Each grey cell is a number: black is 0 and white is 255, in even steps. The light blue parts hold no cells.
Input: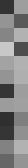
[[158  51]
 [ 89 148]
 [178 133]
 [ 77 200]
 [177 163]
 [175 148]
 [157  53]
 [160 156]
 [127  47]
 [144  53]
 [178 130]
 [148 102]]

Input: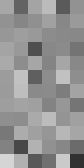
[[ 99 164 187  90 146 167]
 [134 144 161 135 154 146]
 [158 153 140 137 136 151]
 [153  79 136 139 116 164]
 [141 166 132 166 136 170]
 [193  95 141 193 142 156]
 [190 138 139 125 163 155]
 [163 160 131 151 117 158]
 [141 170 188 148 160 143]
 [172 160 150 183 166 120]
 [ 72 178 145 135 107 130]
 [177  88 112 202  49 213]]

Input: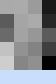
[[171 155  25 170]
 [165 171  39  91]
 [163 151  91 106]
 [146 131  63 194]
 [134 144   3 206]]

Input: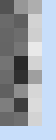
[[151 174  82]
 [ 95 211 106]
 [109 207 102]
 [118 233 101]
 [ 41 211 116]
 [ 47 159 107]
 [142 214  96]
 [ 61 219 126]
 [111 211 105]]

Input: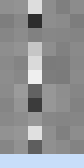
[[147 221 141 127 140 144]
 [136  45 142 139 125 126]
 [140 129 135 134 132 134]
 [147 198 142 129 138 142]
 [132 218 123 124 136 138]
 [136 239 125 123 139 141]
 [155  98 151 142 134 139]
 [149  59 151 143 130 133]
 [141 151 135 133 134 137]
 [150 224 143 128 141 146]
 [146  94 144 139 131 134]]

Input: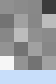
[[139 136  59 144]
 [161 135 188 115]
 [188 144 139 135]
 [115 161 135 147]
 [147 115 161 246]]

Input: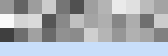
[[100 157 204 117  80 159 180 234 224 187 163 151]
 [212 218  86 137 192 164 175 134 173 111 204 249]
 [110 161 106 145 139 207 181 150 177 165 128  63]]

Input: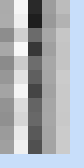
[[246  41 157 188 171]
 [239  30 153 178 172]
 [208 107 167 198 141]
 [248  55 160 196 168]
 [203 109 167 196 139]
 [226  95 166 203 151]
 [245  69 162 201 164]
 [219 100 166 201 147]
 [213 104 167 200 144]
 [233  89 165 203 155]
 [240  80 164 203 160]]
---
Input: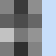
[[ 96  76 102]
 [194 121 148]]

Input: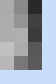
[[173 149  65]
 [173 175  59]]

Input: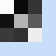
[[ 17 179  90]
 [ 58  49 238]]

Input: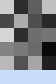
[[ 72 171  78]
 [214  45 110]]

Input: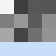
[[126 152  90]
 [167  68 112]]

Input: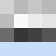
[[187 250 235]
 [107  55  64]]

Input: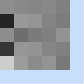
[[ 37 153 149]
 [142 110 123]]

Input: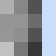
[[149 148 108]
 [150 143  82]]
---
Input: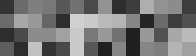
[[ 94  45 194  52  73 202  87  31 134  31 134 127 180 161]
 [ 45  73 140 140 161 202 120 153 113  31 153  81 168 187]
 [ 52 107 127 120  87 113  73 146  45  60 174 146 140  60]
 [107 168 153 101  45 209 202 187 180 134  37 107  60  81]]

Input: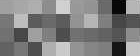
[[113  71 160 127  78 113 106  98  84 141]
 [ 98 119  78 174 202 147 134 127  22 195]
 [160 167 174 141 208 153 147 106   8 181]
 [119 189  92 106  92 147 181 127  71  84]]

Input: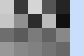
[[205  56 213  84  36]
 [110  91 123  98 136]
 [152 136 129 116 104]
 [198 144  44 186  16]]

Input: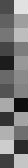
[[170  14]
 [205  42]
 [177 111]
 [ 69 125]
 [ 83 131]
 [105 138]
 [ 28 152]
 [ 97 158]
 [ 49 164]
 [118 189]
 [ 62 197]
 [ 75 225]]

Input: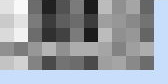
[[144 123 151 180 144 173 173 165 131 159 173]
 [195 210 131  74 115 108  74 159 165 137 108]
 [202 226 123  60  94 108  60 159 151 137 115]
 [218 242 108  48  66 123  27 188 144 151 101]
 [226 249 108  33  82 123  27 188 144 165 101]]

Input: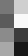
[[168  24]
 [139  60]
 [119 207]
 [ 91 249]]

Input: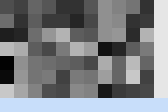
[[ 30  37 109 150 179  93  86 144 150  43 179 230]
 [109  50  93  58  58  37  72 144 137  50  58 230]
 [ 78  65 101  86  50  50  86 144 130 116  50 230]
 [  2 144 116 109 101  93  72 172 101 186 101 230]
 [ 10 150 116 122  65 122 116 158 101 200  65 230]
 [200 166 130  78  72 137 130  24  58  65  72 230]
 [186 172  93  72 122 179 158  18  37  93 122 230]]
